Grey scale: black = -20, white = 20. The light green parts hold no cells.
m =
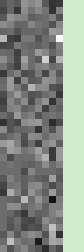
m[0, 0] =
-7
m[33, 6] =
-7
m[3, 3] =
-4
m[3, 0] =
2
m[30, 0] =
-3
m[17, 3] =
2
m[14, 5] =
-1
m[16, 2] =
4
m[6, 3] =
-3
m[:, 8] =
[-11, 0, -7, 1, 3, 19, 0, -1, 8, -2, -6, -3, -8, -11, -3, -5, -3, -8, 1, 1, -5, 4, 4, 0, -5, -6, -4, -5, -1, 0, 3, -3, 0, -12, 5, -8]
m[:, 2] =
[-6, -11, 1, -4, -7, -11, -1, -10, -9, -10, 0, -10, -1, 4, -3, 1, 4, -9, -4, -1, 0, 3, -3, -3, -3, -3, -1, 0, -5, 2, -7, -3, -4, -6, 0, -2]
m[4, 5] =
-3
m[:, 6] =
[-6, -2, -3, -3, -5, -3, -3, 1, 13, 1, -9, 3, 2, -3, 3, -10, -3, -3, -2, -3, 1, -1, 8, 2, -3, -6, -3, -5, -2, -5, -4, 2, -1, -7, -3, -13]
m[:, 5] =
[3, 1, -4, -2, -3, -7, -5, 4, -6, 0, -1, -5, 2, -6, -1, 1, -7, 4, -12, 1, -10, 5, 2, -3, -3, -5, 2, -1, 3, 0, -5, -6, -8, 0, -16, -7]
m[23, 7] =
-3
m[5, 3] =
-1
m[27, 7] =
4
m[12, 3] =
-6
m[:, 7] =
[-12, -12, 0, -7, 4, -1, -7, -4, -9, -3, 1, 2, -7, -1, -12, -3, -2, -13, -7, 0, 3, -11, -11, -3, -3, 5, -8, 4, -17, 0, 0, -1, 10, 7, 6, -4]
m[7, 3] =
-2
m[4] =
[-4, -3, -7, -4, -4, -3, -5, 4, 3]
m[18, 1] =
-7
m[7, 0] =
-3
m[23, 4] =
-5

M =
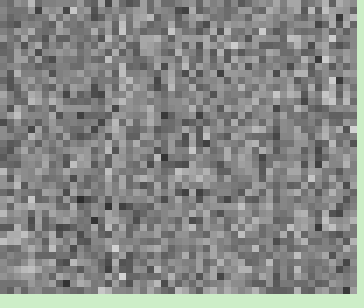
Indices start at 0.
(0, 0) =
-1
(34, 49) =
-6
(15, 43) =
3
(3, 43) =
2
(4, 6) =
-3
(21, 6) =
0
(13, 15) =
5
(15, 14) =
-1
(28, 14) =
2
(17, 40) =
2
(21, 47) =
5
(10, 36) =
0
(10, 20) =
2
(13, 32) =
-1
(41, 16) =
1
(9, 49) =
-4
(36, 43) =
1
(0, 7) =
0
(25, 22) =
-1
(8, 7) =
-8
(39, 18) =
-4
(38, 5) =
6
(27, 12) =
3
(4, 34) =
-2
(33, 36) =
1
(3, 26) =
-3
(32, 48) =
3
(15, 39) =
-9
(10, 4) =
0
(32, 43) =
6
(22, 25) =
0
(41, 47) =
-2
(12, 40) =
1
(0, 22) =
4
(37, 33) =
4
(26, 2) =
9
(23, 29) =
0
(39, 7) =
-4
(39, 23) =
0

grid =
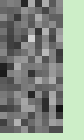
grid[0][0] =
-2
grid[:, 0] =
[-2, -4, 2, -6, -2, -6, -2, 1, -5, -15, -16, -6, -5, -1, 0, -10, 2, -10, -5]
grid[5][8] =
6
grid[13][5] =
2
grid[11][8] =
-6
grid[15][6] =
-13
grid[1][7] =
-2
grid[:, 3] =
[-14, 3, -1, 0, -5, -9, 4, -2, 4, -1, 0, -1, -1, 0, 6, 5, 0, -8, 3]
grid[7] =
[1, -8, -5, -2, 3, -5, 9, 0, -11]
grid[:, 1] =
[0, -5, -4, -8, -9, -10, -10, -8, -2, -10, 0, -8, -6, -3, -6, -9, -2, -3, -5]
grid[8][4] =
-5
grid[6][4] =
2
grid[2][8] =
-5
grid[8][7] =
0
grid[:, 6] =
[7, -9, -1, -2, 8, 1, 3, 9, -7, -2, -3, 1, -4, -8, -13, -13, -5, -4, -2]
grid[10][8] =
0
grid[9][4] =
-1
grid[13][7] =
6
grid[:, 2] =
[-1, -4, -11, -2, -3, -5, -11, -5, 3, 7, 2, 1, -6, 3, 0, -6, -1, 8, -3]
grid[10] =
[-16, 0, 2, 0, -12, -4, -3, 4, 0]
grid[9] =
[-15, -10, 7, -1, -1, 0, -2, 4, 1]
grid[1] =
[-4, -5, -4, 3, 0, -3, -9, -2, 1]
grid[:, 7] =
[-6, -2, -5, 2, -7, -9, -4, 0, 0, 4, 4, 7, -3, 6, 7, 1, 2, 5, -8]
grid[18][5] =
-1
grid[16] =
[2, -2, -1, 0, -8, 0, -5, 2, -11]
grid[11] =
[-6, -8, 1, -1, -3, 7, 1, 7, -6]

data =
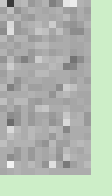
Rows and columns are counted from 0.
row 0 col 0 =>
11
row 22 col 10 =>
8
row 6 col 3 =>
7
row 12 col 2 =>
4
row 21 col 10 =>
7
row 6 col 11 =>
6
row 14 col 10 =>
6
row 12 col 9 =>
12
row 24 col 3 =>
7
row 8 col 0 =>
3
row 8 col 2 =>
4
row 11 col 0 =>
6
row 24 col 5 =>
8
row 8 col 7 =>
8
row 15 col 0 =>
5
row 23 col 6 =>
3
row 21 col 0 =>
7
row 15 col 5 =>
10
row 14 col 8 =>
6
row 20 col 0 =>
10
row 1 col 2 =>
3
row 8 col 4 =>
4
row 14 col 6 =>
6
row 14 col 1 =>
6
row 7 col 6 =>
7
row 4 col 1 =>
15
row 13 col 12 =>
6
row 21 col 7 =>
8
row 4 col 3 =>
5
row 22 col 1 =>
2
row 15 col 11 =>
6
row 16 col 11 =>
8
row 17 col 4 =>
4
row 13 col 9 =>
9
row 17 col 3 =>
7
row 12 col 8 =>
2
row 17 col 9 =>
14
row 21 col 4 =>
4
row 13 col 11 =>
6

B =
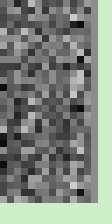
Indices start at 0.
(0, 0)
-4
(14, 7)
-6
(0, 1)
-1
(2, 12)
1
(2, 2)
-5
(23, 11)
3
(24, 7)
-9
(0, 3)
-8
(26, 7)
-5
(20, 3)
-10
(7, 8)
-4
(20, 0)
-18
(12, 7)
-6
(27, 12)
-2
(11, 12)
-5
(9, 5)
-11
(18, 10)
-4
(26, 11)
4
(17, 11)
-9
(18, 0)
8
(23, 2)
-5
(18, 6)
-2
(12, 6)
1
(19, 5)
-3
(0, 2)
-14
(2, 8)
-3
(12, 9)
-6
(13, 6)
5
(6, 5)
-8
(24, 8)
1
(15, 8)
-3
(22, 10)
-7
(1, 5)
3
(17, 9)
-12
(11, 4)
1
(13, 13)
2
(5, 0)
2
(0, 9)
0
